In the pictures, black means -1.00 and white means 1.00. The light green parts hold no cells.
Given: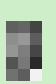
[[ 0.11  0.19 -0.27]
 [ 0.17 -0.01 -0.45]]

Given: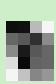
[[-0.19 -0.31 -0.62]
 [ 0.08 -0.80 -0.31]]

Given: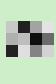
[[ 0.38  0.48 -0.89]
 [-0.73  0.75  0.03]]

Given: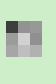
[[0.22 0.64 0.13]
 [0.30 0.49 0.39]]

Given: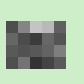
[[-0.20 -0.40 -0.53]
 [-0.30 -0.36 -0.31]]

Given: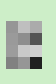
[[ 0.21  0.11 -0.34]
 [ 0.22  0.58  0.62]]

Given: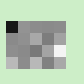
[[ 0.08  0.13  0.32]
 [ 0.11  0.08 -0.05]]

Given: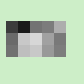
[[-0.17  0.57  0.69]
 [-0.11  0.49  0.57]]
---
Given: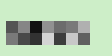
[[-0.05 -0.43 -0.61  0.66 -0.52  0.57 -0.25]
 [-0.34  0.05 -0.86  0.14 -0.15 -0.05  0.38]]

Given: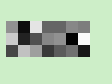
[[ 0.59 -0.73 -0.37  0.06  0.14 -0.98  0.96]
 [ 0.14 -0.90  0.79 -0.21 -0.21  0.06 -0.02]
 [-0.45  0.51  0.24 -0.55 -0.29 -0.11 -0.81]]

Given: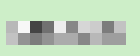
[[ 0.52  0.15 -0.03  0.15  0.34  0.34  0.06  0.44  0.24  0.24]
 [ 0.44  0.94 -0.47 -0.11  0.86  0.06  0.68  0.60 -0.03  0.52]]

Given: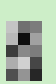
[[ 0.54 -0.12 -0.03]
 [ 0.45 -0.89  0.26]
 [ 0.36  0.64 -0.45]
 [-0.37  0.16 -0.70]
 [-0.53  0.07 -0.03]]

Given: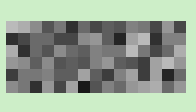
[[ 0.46  0.36  0.09 -0.34 -0.07 -0.62 -0.17 -0.44 -0.26 -0.34  0.01 -0.07
  -0.44  0.18 -0.44]
 [ 0.36 -0.62 -0.17 -0.34  0.09 -0.17 -0.26  0.01 -0.07 -0.07  0.46 -0.07
  -0.44 -0.17  0.36]
 [ 0.18  0.09 -0.26  0.09 -0.34 -0.26 -0.34  0.01  0.18 -0.26 -0.34 -0.52
   0.27  0.46  0.18]
 [ 0.09 -0.07 -0.62  0.18 -0.44  0.27 -0.81 -0.34  0.01 -0.17  0.18  0.27
   0.36 -0.17  0.18]
 [-0.52 -0.07 -0.07  0.01 -0.26 -0.26  0.27 -0.26 -0.52  0.01  0.27 -0.52
   0.27 -0.71 -0.17]
 [-0.62 -0.44 -0.17 -0.17 -0.44 -0.44  0.09  0.18 -0.26 -0.71  0.27  0.46
  -0.62  0.01  0.01]]

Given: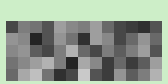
[[ 0.16  0.07 -0.72 -0.35  0.16 -0.10 -0.62  0.24  0.07 -0.44 -0.18  0.16
  -0.18]
 [ 0.07  0.16 -0.27 -0.44 -0.02  0.40 -0.18 -0.44 -0.02 -0.27 -0.02  0.24
  -0.35]
 [-0.10  0.07  0.24  0.40 -0.02 -0.72  0.32  0.07 -0.53 -0.18 -0.53 -0.27
   0.24]
 [-0.18  0.32  0.50 -0.10 -0.62 -0.44  0.58 -0.35 -0.53  0.16 -0.27 -0.02
   0.40]
 [-0.44 -0.02 -0.10 -0.35  0.24  0.07 -0.02  0.24 -0.18 -0.44 -0.53 -0.62
  -0.35]]

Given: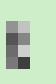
[[ 0.15  0.52]
 [-0.05 -0.51]
 [-0.15  0.62]
 [-0.33  0.05]]

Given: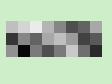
[[ 0.50  0.66  0.84  0.42  0.05 -0.38 -0.22  0.32]
 [ 0.14 -0.95 -0.04 -0.38 -0.04  0.58 -0.13 -0.67]
 [-0.58  0.05 -0.22  0.32  0.50  0.22 -0.48 -0.30]]
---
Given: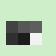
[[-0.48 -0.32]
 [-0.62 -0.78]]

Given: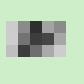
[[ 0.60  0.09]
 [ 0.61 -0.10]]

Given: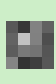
[[-0.31 -0.57]
 [-0.22  0.52]]

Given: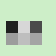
[[-0.76  0.69]
 [ 0.22  0.49]]

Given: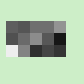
[[-0.26 -0.33]
 [-0.37 -0.17]]

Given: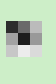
[[-0.65 -0.17]
 [ 0.28 -0.77]]
